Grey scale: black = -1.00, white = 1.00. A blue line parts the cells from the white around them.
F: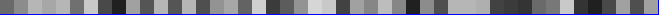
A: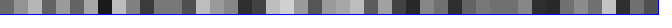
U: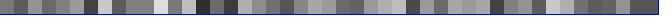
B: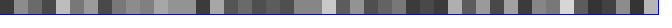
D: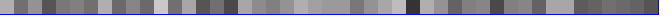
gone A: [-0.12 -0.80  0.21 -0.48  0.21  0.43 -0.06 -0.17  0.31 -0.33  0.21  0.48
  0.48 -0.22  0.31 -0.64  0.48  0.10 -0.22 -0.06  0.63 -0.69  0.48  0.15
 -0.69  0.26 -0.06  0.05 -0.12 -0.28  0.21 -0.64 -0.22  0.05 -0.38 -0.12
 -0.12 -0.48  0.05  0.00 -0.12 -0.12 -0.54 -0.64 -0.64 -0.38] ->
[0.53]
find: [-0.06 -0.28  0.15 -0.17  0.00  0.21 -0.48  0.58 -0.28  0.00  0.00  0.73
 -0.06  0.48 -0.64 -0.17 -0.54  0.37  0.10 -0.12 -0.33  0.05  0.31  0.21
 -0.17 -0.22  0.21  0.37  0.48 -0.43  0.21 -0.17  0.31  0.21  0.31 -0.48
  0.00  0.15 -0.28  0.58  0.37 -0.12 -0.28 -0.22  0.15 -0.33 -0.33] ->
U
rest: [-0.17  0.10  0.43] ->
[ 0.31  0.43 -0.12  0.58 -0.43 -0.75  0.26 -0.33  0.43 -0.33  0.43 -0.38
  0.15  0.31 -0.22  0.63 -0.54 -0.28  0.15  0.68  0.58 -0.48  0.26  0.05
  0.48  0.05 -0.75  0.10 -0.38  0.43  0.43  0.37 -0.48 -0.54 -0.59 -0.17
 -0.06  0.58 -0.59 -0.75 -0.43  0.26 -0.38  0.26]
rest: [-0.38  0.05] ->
[ 0.05  0.58 -0.28  0.15 -0.38 -0.22 -0.06 -0.54 -0.43 -0.54  0.37 -0.28
  0.21 -0.43  0.26 -0.54  0.05 -0.06  0.68 -0.28 -0.59 -0.48  0.10 -0.59
  0.43]
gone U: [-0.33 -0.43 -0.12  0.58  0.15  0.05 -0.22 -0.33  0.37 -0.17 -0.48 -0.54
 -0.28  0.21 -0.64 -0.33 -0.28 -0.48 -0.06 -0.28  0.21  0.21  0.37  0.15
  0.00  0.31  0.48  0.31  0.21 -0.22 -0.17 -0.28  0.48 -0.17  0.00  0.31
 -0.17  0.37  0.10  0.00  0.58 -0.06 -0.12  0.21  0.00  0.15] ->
[0.73]
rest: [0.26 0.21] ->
[ 0.21 -0.06  0.15  0.31  0.48 -0.59  0.37  0.15 -0.22  0.00  0.05 -0.43
  0.00  0.05 -0.22  0.31  0.31 -0.28 -0.22 -0.12 -0.17 -0.22 -0.33]
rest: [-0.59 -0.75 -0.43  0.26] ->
[-0.38  0.26]

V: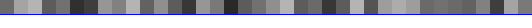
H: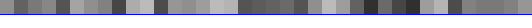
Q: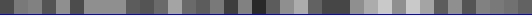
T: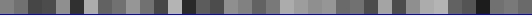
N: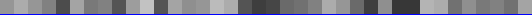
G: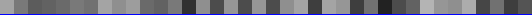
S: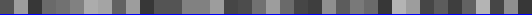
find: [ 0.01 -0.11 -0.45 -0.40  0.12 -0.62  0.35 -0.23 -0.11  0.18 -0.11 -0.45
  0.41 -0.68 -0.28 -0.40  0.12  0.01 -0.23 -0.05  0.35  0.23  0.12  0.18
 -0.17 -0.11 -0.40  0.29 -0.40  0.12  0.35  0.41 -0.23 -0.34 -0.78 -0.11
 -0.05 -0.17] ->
T
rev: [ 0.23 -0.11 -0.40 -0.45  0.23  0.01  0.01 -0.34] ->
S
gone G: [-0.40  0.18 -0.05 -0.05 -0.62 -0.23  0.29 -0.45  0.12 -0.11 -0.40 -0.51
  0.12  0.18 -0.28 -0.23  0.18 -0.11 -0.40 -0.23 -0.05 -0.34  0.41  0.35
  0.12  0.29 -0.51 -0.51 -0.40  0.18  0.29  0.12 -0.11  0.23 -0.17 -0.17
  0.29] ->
[-0.73]
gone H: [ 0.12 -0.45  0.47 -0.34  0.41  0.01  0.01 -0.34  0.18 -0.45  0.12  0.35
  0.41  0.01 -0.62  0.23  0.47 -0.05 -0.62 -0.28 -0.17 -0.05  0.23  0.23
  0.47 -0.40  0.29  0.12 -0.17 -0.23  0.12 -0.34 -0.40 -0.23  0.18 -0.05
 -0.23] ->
[0.06]
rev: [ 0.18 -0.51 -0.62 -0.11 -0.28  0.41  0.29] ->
V

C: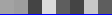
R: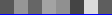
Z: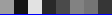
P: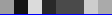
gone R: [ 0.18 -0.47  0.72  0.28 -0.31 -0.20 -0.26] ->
[0.13]
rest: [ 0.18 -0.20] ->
[ 0.28  0.13 -0.47  0.72 -0.26]
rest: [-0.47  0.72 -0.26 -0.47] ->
[ 0.56 -0.26]
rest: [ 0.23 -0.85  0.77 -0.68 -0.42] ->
[ 0.02 -0.09 -0.58]
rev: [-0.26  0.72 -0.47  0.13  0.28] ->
R
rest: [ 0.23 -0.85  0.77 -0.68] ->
[-0.42  0.02 -0.09 -0.58]

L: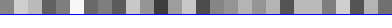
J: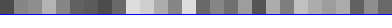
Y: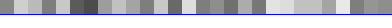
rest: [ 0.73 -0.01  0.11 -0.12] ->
[ 0.35 -0.07  0.78  0.73  0.51  0.51  0.29  0.83 -0.01  0.17  0.11]
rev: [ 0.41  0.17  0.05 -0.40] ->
L
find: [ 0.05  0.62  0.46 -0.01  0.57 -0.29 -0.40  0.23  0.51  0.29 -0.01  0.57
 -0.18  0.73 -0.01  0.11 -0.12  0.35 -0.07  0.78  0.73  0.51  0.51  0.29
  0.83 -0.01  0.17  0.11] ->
Y
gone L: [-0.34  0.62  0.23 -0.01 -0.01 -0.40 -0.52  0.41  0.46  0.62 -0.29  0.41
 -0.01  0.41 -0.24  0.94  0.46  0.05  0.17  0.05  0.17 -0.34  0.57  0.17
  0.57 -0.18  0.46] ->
[-0.12]
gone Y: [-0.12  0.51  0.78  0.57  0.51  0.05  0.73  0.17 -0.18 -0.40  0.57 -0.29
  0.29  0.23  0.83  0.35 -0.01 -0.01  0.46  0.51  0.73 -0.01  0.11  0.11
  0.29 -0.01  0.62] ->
[-0.07]

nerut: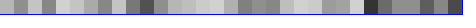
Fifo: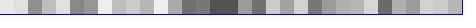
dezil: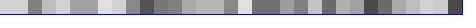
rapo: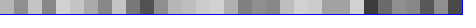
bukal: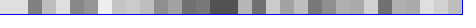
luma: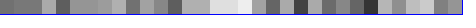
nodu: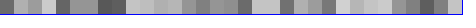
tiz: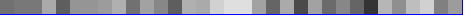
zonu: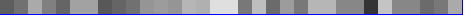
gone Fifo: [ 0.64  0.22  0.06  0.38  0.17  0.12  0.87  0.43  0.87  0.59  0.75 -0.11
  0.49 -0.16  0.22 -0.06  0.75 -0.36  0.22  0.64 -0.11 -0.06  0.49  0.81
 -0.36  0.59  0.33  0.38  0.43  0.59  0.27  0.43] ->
[0.69]
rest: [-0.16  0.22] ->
[-0.06  0.43  0.43  0.06  0.06 -0.59  0.54  0.06  0.06 -0.16 -0.06  0.33]
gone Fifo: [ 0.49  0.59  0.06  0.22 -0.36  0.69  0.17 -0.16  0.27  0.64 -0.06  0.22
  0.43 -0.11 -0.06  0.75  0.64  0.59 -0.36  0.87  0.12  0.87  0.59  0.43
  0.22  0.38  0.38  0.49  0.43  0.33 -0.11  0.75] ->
[0.81]
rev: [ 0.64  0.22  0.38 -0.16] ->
Fifo
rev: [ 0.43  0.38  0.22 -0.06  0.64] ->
Fifo

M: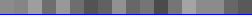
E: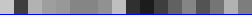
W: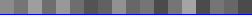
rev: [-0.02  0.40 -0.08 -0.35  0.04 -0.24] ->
E
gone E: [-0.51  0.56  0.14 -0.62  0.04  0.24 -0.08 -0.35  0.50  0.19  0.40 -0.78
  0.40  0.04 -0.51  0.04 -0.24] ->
[-0.02]
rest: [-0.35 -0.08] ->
[ 0.40 -0.02]

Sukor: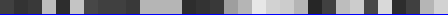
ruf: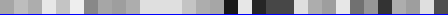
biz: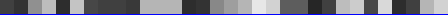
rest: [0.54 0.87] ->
[ 0.07  0.30  0.24  0.36  0.75  0.75  0.75  0.54  0.36  0.30 -0.81  0.81
 -0.70 -0.44 -0.44  0.75  0.36  0.24  0.81 -0.11  0.18 -0.60  0.36  0.24
  0.75 -0.38]
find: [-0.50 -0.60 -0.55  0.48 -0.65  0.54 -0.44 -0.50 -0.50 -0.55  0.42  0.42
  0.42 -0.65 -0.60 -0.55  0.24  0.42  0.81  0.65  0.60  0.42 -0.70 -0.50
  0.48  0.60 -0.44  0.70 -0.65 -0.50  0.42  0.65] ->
Sukor

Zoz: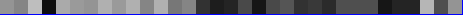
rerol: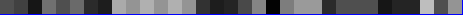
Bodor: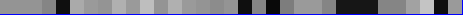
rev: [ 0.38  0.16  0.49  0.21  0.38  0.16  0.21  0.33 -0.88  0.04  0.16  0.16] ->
Bodor
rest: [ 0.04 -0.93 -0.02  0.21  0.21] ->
[ 0.04 -0.83 -0.83 -0.83  0.04  0.04  0.27  0.54 -0.88  0.21]
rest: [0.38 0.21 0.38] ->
[ 0.04  0.38 -0.07  0.04 -0.61 -0.77 -0.72 -0.43 -0.83 -0.43 -0.33 -0.61
 -0.55 -0.66 -0.38 -0.38 -0.38 -0.83 -0.72 -0.72  0.43 -0.38  0.16]
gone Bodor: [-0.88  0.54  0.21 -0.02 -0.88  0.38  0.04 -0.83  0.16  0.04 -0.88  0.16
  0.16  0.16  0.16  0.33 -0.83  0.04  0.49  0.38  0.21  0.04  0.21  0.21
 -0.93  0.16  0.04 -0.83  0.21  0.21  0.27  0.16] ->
[0.10]
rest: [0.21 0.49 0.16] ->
[ 0.38  0.21  0.16  0.10  0.16 -0.88  0.04 -0.93 -0.02  0.21  0.21  0.04
 -0.83 -0.83 -0.83  0.04  0.04  0.27  0.54 -0.88  0.21]
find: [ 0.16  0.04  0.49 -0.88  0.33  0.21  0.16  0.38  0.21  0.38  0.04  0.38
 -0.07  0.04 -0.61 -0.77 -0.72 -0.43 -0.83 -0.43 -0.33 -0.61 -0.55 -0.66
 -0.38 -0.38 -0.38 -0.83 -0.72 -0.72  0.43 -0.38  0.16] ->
Zoz
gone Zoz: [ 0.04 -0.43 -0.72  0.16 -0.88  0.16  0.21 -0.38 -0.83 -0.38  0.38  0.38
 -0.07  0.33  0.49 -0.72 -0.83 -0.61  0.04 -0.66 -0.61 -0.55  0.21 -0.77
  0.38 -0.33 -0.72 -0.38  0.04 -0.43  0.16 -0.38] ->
[0.43]

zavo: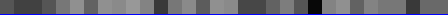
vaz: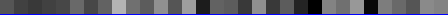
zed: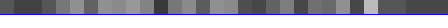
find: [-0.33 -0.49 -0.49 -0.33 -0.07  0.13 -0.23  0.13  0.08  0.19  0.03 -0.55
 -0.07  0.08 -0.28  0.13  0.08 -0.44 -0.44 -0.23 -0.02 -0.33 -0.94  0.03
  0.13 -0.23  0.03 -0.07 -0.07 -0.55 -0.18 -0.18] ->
zavo
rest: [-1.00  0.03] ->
[-0.12  0.19 -0.94 -0.02 -0.18 -0.33  0.08  0.03]
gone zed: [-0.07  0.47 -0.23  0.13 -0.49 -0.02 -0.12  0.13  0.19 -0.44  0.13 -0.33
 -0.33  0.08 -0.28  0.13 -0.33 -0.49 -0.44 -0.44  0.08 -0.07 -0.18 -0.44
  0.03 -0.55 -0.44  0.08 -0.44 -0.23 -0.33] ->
[-0.39]
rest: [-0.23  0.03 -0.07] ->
[-0.07 -0.55 -0.18 -0.18]

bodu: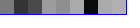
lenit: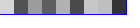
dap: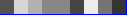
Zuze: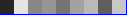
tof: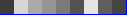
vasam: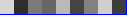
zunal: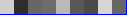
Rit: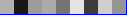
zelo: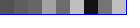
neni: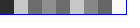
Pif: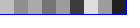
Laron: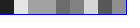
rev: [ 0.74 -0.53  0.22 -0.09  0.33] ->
Pif
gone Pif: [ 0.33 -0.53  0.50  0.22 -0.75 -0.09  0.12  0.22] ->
[0.74]
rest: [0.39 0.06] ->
[ 0.06 -0.47  0.85 -0.09 -0.59]
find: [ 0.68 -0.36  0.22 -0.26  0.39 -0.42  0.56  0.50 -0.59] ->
lenit
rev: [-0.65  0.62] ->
zunal

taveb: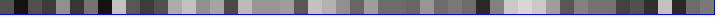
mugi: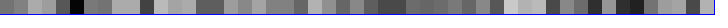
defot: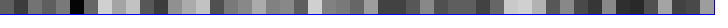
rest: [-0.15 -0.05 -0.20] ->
[ 0.07 -0.32  0.58  0.40  0.46 -0.43  0.07 -0.15 -0.63  0.18 -0.63 -0.74
 -0.10  0.23  0.29 -0.43  0.40]
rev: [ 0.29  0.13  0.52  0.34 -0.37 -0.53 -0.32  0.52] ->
taveb
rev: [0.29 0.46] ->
mugi
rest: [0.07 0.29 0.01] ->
[ 0.01 -0.20  0.40  0.13 -0.20  0.07 -0.26 -0.43 -0.43 -0.15 -0.20 -0.15
 -0.05 -0.20  0.07 -0.32  0.58  0.40  0.46 -0.43  0.07 -0.15 -0.63  0.18
 -0.63 -0.74 -0.10  0.23  0.29 -0.43  0.40]
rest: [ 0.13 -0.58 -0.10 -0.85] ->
[ 0.52 -0.32 -0.53 -0.37  0.34  0.52  0.13  0.29 -0.43  0.46  0.18  0.18
  0.23 -0.32  0.52  0.40  0.13 -0.20  0.23 -0.15 -0.15 -0.20  0.18 -0.15
 -0.05 -0.15 -0.68  0.01  0.58  0.69  0.58  0.23 -0.32  0.01 -0.10 -0.10
 -0.48 -0.37 -0.63  0.52 -0.68 -0.15 -0.05]

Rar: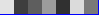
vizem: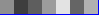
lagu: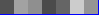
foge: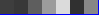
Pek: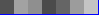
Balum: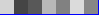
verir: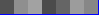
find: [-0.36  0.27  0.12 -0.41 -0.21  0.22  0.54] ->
Pek
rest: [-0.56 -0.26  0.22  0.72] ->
[-0.62  0.06]
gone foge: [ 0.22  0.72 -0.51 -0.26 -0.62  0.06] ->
[-0.56]
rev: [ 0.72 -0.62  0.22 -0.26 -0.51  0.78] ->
Rar

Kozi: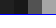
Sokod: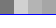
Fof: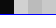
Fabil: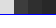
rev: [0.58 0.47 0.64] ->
Fof
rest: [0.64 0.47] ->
[0.58]
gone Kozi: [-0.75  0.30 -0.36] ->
[-0.81]
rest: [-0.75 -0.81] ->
[-0.36  0.30]
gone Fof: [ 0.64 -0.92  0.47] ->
[0.58]

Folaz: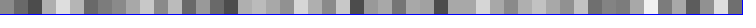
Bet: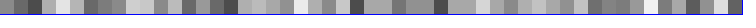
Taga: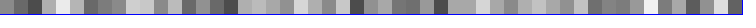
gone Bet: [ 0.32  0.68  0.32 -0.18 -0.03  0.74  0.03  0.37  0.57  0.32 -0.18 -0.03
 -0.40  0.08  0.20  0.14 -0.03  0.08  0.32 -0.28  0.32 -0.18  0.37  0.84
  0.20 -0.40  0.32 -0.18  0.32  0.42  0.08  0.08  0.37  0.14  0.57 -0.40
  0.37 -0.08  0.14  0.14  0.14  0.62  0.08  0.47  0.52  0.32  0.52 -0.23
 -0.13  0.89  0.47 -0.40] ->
[0.79]
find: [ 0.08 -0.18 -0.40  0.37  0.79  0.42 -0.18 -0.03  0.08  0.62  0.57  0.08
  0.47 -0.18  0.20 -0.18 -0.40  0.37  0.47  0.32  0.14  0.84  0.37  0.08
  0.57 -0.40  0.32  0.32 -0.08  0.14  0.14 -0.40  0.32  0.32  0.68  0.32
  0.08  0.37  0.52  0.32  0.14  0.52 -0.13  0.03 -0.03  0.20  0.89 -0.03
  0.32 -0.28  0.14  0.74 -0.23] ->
Bet
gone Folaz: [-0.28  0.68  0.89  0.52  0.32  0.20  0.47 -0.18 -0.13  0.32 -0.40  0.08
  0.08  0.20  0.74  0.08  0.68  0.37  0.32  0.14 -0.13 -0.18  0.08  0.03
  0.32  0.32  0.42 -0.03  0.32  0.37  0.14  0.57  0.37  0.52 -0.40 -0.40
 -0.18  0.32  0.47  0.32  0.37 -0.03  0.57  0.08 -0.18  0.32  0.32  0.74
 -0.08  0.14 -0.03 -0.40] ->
[0.26]

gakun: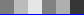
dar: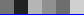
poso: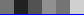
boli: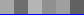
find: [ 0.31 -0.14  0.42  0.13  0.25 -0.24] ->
boli
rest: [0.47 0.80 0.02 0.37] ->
[-0.58]

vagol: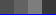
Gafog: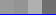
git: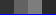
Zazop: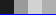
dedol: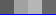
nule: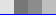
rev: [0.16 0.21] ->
Gafog
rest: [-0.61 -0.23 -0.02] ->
[-0.67]
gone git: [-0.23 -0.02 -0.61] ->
[-0.67]
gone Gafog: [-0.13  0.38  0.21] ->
[0.16]
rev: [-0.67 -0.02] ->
git
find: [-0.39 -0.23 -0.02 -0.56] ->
vagol

